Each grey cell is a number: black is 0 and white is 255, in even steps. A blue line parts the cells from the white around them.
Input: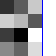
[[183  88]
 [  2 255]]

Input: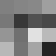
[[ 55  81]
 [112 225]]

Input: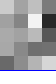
[[133 243]
 [162 186]]

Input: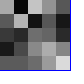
[[180  18]
 [ 41 110]]

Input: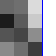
[[ 91 202]
 [ 69 141]]

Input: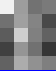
[[160 132]
 [207 128]]

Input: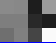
[[126  41]
 [128  69]]
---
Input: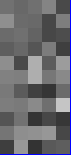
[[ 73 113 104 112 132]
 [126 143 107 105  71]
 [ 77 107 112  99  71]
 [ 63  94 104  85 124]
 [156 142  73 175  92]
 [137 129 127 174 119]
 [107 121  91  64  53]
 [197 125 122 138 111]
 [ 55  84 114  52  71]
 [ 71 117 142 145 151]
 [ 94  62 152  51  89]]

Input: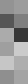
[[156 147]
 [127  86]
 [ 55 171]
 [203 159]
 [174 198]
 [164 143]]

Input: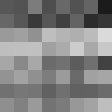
[[ 27  87  83 124  78 104  82 100]
 [ 54 103  87  57  87  64  99  44]
 [218 154 160 145 190 180 175 187]
 [200 190 191 192 160 171 204 168]
 [ 66 167 137 168 107 113  92 112]
 [166 147 162 144 125 155 106 161]
 [108 113 119 117  97 112  97  98]
 [190 143 129 154 115 123 152 163]]

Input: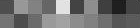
[[ 68  78 152 130 102 226  67 142  63  31]
 [ 91 116  77 107 154 162 141 129 111  85]]

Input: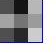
[[183  80  20]
 [155 163 116]
 [204  79  40]]

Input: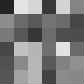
[[132  36 228 213  56 211]
 [ 71 141 106  89 115 107]
 [ 77 122  87  54 108  78]
 [106  70 193 181 112 226]
 [144  81 137 182  89 130]
 [136  85 163 182  66 139]]

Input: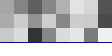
[[ 82 166 132  95 135 177 227 215]
 [ 74 171 204 146 206 135 205 203]
 [240 201 219  51 136 219 230 123]]

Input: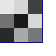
[[ 65 231 214]
 [216 114  27]
 [119  41 169]]
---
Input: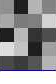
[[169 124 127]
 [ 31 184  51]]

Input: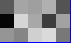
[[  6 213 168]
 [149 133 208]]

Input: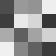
[[ 61 233 214]
 [171  95 163]]

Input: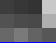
[[ 82  75  73]
 [104 122  99]]

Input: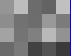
[[141 114 109]
 [163 116 128]]

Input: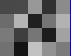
[[108 180  32]
 [122  62 118]]

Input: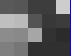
[[191 186  84]
 [140 137 166]]
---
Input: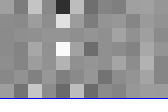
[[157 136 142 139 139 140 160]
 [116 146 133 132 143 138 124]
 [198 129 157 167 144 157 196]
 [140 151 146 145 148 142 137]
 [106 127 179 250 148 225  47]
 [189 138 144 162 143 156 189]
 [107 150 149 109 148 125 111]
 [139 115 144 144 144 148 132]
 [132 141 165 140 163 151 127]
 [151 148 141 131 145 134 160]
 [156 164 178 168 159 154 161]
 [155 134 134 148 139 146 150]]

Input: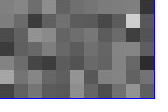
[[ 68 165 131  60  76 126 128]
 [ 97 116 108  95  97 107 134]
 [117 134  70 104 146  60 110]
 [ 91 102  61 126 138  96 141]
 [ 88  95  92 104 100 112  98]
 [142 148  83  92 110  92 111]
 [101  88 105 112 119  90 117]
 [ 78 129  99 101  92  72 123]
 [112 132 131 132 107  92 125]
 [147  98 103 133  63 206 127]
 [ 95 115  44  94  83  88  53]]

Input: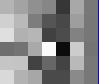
[[217 197 110 223 208 180]
 [178 196 115 177 185 163]
 [167  66 169 182 125 144]
 [ 74 103 250  65  85 134]
 [ 74  67  12  76  72  54]
 [138 185 204 130 158 168]
 [120 120 116 119 119 120]]

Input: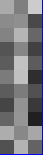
[[ 81 173 101  69  92 123  92  84 131 139 170]
 [179 136 149 147 124 192 194 134 181 143 127]
 [ 99 167  32  57  81  46  92  65 103  73 204]]

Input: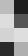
[[ 41 211 221 188]
 [175 222  85  30]]

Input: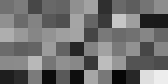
[[ 30 138 107 174 144 113]
 [ 43 139  95 153 107 124]
 [123 184 100 134 131  71]
 [ 12 118 156 147  88 104]
 [ 89 144  99 159  79 100]
 [ 14 136  37 164 165 144]
 [166  56 131  69 101 162]
 [120 189 162 121  58  47]
 [  6 152 121 107 198 105]
 [ 39  83 146 113 159  93]
 [222  84  70 134  26 116]
 [237  76 133 102  25 141]]

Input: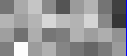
[[126 159 180 116]
 [253 113 160 170]
 [156 174 180 197]
 [176 118 215 137]
 [133 125 188  84]
 [118 178 179 155]
 [102 158 213 179]
 [122 174 136 116]
 [155 146  53  64]]

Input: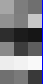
[[112 237 137  45 145 166]
 [122 242  61  28 127 125]
 [ 57 249  94  22 199 111]]

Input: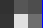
[[ 52  49]
 [224  86]
 [110  77]]
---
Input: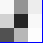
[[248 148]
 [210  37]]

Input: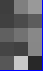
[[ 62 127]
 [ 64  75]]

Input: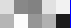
[[222 136]
 [181 252]]

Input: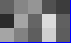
[[ 98 134]
 [ 43 165]]

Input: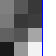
[[128  87]
 [122  56]]

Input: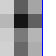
[[209  93]
 [183  21]]

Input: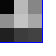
[[  6 185]
 [144 195]]
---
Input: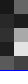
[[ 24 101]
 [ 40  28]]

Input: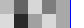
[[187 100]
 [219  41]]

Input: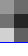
[[151 107]
 [113  38]]

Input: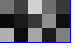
[[114  64]
 [ 10  25]]

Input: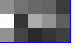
[[143 114]
 [251  52]]

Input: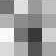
[[114 223]
 [178 140]]

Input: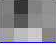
[[126  52]
 [122  88]]

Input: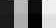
[[ 30 183]
 [ 26 173]]
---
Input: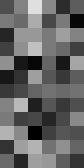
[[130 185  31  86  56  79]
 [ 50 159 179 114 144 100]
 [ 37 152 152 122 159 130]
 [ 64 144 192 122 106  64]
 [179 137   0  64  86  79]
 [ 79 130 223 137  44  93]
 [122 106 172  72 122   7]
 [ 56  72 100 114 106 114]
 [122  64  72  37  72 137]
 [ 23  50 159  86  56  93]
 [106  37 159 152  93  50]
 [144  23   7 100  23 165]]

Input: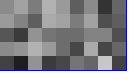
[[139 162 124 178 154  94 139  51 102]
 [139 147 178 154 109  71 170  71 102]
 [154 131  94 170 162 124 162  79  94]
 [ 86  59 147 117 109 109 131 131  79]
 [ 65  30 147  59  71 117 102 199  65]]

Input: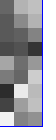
[[ 44 234 186]
 [102 179 192]
 [ 67 158 192]
 [ 89 138 179]
 [242 131 145]
 [166 110 152]
 [123 102 205]
 [ 89  96 131]
 [ 74  82  52]]

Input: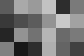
[[ 92 169 154 194  45 122]
 [ 37 147 114 181 106 122]
 [ 57  77  92 147 201 162]
 [129  24  45 175 100  65]]

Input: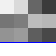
[[241 218 102  59]
 [147 155  94  72]
 [117 125 189 183]]

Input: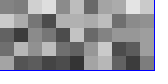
[[111 183 145 189 111  98 151 202  76  92 158]
 [202 171 118  76 177 177 171 189 111 139 145]
 [131 125 208 222 139 189 105 164 171 228 202]
 [164  84  92  68  76  52 164 183  98  60 125]
 [ 98  60 139 118  76 195 105 131 151 151 158]]
